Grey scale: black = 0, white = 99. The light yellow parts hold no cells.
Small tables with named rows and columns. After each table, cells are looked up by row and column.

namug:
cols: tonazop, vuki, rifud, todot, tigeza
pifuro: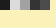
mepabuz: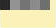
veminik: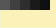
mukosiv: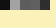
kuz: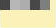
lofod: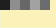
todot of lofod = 63
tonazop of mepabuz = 16
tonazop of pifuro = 11
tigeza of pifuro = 29
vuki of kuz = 71
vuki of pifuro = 85
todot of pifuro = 20
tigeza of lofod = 42
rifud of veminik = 18
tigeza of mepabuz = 43
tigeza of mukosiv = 18
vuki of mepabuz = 57

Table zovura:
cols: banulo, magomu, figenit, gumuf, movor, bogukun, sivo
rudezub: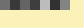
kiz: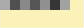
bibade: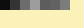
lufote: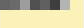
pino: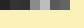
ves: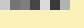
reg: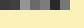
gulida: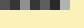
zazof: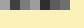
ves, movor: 85
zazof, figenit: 48
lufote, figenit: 61
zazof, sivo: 43
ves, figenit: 49
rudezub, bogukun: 19
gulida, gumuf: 21
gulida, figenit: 56
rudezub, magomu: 22
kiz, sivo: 63
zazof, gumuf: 61
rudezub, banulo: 43
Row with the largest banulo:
ves

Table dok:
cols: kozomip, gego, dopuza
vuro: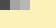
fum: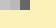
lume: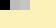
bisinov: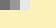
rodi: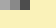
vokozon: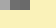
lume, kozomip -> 0
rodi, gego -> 53
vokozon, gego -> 43
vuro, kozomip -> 29
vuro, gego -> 64
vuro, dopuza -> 71
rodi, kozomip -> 65
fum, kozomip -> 76
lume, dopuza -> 76
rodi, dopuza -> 30
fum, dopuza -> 40
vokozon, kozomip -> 65
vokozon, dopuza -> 41
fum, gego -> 72
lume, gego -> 73
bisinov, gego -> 59
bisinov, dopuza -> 90
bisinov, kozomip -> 44

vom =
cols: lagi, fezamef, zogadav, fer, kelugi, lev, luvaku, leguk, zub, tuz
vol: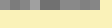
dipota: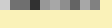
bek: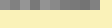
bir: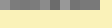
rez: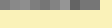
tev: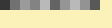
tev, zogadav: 60
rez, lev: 51
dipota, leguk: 39
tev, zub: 57
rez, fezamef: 53
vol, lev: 44
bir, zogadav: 47
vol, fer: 62
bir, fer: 48
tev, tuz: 34
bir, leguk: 45
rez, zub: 46
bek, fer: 47
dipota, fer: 19
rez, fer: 49
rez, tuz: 46

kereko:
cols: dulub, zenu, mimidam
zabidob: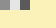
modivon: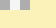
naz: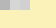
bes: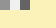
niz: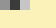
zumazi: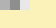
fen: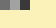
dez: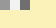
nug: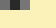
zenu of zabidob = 89
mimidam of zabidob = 35
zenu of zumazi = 55
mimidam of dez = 43
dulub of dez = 59
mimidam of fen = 22
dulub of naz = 71
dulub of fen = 43
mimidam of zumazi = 90
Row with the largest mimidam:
zumazi

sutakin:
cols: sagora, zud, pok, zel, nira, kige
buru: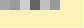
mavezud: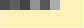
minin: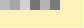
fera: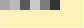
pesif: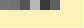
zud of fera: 72
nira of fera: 48
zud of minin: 64
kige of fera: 20
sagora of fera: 65
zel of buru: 39

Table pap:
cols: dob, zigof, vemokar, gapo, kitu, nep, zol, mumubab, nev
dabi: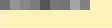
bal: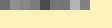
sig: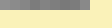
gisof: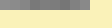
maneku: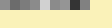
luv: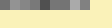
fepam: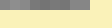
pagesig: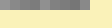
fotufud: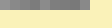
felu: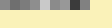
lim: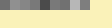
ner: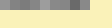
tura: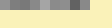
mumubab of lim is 71
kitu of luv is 31
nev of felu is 50
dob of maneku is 55
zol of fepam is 46
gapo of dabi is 48
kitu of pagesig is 56
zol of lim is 44
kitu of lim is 29
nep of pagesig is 50
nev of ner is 53
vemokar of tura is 47

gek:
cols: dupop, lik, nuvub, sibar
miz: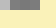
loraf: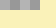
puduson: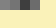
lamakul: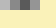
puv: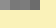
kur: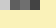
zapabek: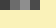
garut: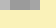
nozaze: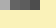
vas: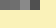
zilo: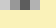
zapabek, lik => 42
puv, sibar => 42
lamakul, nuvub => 35
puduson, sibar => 42
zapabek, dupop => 24
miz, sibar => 48
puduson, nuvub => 24
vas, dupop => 42
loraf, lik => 59
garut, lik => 60
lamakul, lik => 53
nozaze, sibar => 30
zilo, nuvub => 36
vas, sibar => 31
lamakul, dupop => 72
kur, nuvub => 43
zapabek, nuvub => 55
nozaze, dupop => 67
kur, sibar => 26
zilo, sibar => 69

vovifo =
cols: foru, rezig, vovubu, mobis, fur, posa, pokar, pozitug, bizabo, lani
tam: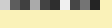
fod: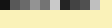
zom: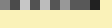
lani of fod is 74
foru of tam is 80
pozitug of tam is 27
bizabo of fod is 31
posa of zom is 33
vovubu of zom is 77
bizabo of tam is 45
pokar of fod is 14
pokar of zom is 59
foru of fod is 7
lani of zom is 13
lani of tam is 14
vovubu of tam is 25
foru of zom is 50

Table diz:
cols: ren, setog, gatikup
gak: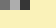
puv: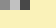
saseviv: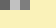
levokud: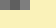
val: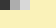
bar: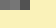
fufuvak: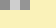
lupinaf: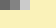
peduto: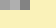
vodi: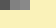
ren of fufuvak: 55
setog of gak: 67
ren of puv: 54
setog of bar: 46
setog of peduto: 68
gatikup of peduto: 51
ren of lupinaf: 40
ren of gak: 44
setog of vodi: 50
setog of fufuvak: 80
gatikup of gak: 21
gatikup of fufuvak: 58
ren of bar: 43
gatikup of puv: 28
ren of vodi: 33
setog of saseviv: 75
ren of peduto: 62
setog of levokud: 37
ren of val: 21
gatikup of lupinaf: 79

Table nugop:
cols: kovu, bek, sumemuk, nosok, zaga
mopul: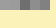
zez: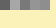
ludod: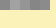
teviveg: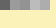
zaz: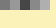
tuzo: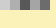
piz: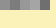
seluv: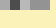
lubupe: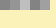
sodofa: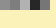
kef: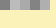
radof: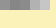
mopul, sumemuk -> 43
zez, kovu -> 38
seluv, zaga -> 57
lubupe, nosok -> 51
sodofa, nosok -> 15
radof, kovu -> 57
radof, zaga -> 77
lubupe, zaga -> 62
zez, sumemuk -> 47
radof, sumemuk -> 54
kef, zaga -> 68
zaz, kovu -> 47
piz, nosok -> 64
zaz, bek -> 59
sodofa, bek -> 49
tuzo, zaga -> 42
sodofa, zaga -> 46
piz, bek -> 48

